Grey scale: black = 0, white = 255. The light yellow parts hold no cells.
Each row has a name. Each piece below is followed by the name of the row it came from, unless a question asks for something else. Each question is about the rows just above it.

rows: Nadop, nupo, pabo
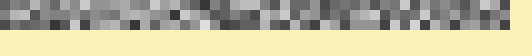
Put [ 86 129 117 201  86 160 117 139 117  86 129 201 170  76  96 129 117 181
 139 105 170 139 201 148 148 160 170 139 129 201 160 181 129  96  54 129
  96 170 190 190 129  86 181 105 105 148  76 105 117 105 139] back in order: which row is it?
Nadop
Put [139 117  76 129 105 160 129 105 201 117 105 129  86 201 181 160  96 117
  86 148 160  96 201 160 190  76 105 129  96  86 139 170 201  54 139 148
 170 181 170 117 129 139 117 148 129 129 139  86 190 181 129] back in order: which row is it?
nupo
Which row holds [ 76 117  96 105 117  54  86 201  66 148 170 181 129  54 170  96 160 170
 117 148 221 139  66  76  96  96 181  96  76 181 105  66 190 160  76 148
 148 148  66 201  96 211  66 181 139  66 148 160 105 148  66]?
pabo
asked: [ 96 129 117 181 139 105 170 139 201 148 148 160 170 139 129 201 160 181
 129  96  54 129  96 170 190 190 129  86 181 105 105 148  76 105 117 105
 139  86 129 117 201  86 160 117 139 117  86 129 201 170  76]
Nadop
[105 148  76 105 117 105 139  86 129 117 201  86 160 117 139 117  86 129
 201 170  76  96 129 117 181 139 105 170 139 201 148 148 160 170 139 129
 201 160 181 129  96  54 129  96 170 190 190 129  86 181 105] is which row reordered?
Nadop

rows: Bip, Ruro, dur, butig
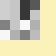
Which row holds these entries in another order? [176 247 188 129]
butig
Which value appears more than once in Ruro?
[198]

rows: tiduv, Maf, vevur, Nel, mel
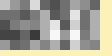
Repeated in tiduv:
[101]
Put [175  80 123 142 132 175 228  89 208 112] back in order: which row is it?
vevur
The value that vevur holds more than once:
[175]
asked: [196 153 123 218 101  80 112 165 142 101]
tiduv

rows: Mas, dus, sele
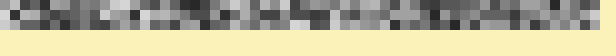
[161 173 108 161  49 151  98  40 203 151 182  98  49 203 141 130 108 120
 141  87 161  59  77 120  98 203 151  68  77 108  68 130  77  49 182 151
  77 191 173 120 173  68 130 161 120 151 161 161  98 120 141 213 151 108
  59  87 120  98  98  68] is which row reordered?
sele
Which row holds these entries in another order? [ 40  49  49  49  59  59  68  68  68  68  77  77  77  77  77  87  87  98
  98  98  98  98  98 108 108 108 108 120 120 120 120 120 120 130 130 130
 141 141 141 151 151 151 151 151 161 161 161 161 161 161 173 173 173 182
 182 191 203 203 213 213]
dus
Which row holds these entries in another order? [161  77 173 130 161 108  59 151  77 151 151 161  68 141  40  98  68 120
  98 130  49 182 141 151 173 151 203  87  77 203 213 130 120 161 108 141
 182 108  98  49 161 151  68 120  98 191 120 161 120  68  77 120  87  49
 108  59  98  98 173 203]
sele
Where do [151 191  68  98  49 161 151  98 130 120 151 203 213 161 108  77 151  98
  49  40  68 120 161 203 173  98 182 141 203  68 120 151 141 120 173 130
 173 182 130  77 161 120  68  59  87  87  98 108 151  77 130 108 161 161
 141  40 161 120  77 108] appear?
Mas
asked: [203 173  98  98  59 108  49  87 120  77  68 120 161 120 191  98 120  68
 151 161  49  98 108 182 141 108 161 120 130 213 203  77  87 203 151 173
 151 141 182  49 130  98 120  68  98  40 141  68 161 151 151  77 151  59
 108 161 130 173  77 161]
sele

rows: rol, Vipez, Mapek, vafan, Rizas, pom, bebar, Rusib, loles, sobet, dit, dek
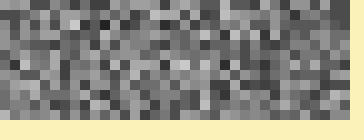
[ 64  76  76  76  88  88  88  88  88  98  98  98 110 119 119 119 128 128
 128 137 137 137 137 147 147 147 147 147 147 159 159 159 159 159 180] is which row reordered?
dek
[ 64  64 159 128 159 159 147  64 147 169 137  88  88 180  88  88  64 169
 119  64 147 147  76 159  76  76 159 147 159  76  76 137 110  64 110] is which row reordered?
rol
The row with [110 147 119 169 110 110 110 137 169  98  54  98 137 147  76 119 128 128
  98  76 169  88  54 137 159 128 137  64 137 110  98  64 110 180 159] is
sobet
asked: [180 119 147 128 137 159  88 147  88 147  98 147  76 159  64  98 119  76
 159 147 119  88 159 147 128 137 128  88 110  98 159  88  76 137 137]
dek

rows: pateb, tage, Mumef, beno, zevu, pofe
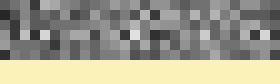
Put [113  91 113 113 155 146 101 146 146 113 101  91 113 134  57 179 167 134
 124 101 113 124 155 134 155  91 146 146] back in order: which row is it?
pateb
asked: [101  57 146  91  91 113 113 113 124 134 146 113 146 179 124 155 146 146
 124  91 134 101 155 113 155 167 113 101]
Mumef
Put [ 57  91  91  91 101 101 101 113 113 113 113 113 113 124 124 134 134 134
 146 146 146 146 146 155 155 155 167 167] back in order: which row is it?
zevu
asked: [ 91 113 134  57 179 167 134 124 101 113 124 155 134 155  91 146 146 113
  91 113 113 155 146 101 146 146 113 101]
pateb
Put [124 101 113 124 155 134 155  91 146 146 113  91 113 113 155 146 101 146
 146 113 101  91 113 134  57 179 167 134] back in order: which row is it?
pateb
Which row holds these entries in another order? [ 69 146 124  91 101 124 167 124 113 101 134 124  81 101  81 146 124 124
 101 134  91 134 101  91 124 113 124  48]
pofe

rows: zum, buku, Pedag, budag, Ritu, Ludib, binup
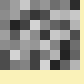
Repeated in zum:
[131]
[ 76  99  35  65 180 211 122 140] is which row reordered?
Pedag
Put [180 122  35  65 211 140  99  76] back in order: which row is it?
Pedag
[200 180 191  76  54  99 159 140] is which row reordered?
buku
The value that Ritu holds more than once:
[131]
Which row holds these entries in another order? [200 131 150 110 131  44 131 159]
zum

